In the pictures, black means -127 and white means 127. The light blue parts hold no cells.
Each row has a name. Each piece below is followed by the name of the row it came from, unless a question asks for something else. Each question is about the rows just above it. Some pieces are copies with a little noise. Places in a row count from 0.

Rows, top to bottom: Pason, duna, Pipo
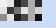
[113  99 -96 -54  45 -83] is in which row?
Pason
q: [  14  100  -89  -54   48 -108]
Pipo
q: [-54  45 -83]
Pason
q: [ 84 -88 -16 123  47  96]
duna

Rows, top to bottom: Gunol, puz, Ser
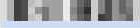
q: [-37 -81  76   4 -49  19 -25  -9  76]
puz
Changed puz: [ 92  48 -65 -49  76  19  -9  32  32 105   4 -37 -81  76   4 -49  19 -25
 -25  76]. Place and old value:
18, [-9]
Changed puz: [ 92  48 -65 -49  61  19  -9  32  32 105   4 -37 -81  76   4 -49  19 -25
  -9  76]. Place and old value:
4, [76]
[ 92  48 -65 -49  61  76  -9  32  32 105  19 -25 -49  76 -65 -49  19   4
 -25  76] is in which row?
Ser
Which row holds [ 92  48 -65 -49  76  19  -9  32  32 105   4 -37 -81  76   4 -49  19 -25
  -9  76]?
puz
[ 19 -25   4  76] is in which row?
Gunol
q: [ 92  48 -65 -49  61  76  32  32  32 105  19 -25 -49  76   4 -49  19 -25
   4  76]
Gunol

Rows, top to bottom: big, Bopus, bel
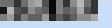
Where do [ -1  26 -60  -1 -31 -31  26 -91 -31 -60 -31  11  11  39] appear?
bel
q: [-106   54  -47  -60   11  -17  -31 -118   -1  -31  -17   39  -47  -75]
Bopus
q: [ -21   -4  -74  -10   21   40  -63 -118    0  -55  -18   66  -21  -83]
big
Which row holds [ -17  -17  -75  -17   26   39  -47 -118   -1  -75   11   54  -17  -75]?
big
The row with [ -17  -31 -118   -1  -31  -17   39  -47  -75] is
Bopus

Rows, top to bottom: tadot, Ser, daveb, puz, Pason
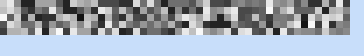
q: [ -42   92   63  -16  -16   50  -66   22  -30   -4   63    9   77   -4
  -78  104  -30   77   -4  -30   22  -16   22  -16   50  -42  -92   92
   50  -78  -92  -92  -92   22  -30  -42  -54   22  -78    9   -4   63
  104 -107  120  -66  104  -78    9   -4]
puz
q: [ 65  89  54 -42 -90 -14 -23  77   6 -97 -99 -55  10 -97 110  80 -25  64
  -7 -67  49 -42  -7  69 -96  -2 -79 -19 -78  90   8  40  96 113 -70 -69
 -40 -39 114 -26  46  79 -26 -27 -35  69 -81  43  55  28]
Ser
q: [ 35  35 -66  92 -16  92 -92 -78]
Pason
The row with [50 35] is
tadot
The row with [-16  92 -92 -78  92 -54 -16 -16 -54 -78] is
Pason

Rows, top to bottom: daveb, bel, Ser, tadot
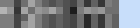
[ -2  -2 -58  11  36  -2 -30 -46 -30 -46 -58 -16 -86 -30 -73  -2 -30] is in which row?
tadot
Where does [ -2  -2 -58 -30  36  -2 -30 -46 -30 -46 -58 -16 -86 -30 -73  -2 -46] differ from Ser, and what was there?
16, [-30]

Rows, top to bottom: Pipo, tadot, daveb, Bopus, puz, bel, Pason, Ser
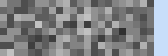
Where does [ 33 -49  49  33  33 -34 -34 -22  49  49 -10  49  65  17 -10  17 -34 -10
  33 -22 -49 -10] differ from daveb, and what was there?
10, [-22]
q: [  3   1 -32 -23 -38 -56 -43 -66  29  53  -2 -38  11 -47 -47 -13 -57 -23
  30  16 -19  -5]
bel
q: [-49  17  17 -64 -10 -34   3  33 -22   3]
Pason
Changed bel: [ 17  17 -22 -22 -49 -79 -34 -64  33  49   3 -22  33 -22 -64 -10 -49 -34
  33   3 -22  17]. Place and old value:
5, [-64]
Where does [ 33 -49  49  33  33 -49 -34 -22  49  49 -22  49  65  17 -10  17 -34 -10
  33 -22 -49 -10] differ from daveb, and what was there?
5, [-34]
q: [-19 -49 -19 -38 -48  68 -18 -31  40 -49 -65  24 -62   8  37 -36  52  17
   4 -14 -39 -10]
Bopus
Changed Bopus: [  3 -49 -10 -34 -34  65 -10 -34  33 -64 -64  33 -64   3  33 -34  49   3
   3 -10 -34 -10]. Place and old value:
9, [-49]

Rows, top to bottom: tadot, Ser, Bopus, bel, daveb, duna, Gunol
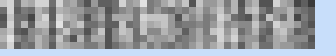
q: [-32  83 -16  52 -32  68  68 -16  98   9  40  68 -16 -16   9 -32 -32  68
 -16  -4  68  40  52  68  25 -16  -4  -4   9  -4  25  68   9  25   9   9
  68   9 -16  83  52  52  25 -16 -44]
bel
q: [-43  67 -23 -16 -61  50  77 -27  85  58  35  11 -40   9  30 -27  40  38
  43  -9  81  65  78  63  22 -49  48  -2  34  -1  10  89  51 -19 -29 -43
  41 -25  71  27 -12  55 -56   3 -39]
Bopus
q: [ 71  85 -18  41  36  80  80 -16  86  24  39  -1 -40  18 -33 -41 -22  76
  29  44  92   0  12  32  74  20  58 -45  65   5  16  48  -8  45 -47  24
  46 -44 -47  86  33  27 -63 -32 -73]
tadot

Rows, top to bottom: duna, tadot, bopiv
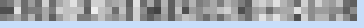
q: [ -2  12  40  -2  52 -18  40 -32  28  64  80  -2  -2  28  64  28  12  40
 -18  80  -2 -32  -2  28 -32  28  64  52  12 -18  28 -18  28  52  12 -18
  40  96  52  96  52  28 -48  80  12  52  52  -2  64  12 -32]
bopiv
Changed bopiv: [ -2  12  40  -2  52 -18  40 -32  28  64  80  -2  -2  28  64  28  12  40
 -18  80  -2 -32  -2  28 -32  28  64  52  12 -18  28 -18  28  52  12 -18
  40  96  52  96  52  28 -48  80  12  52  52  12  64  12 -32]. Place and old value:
47, [-2]
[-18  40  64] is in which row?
duna
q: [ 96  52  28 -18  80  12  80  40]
duna
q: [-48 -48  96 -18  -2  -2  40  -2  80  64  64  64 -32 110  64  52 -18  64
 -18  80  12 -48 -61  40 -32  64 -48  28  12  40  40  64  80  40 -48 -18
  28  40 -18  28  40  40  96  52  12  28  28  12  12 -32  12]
tadot

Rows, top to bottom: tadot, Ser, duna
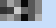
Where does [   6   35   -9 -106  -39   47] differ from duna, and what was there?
3, [-119]
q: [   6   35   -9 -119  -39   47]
duna
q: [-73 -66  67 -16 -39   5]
Ser

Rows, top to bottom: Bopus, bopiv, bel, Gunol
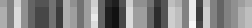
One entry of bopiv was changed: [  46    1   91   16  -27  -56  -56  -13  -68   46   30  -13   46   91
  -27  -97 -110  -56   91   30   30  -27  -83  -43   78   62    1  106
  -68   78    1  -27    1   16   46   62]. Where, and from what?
12, [30]
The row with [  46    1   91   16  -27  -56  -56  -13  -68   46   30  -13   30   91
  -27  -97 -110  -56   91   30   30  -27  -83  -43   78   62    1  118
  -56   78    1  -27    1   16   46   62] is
Gunol
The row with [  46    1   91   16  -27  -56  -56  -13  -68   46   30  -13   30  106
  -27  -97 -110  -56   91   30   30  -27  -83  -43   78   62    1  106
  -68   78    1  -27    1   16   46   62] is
bel
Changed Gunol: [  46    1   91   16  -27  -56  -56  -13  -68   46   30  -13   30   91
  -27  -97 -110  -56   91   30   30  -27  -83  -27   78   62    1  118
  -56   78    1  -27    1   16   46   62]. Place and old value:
23, [-43]
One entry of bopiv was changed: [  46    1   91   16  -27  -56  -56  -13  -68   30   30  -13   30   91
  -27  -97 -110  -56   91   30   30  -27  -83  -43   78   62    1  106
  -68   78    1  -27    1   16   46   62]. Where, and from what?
9, [46]

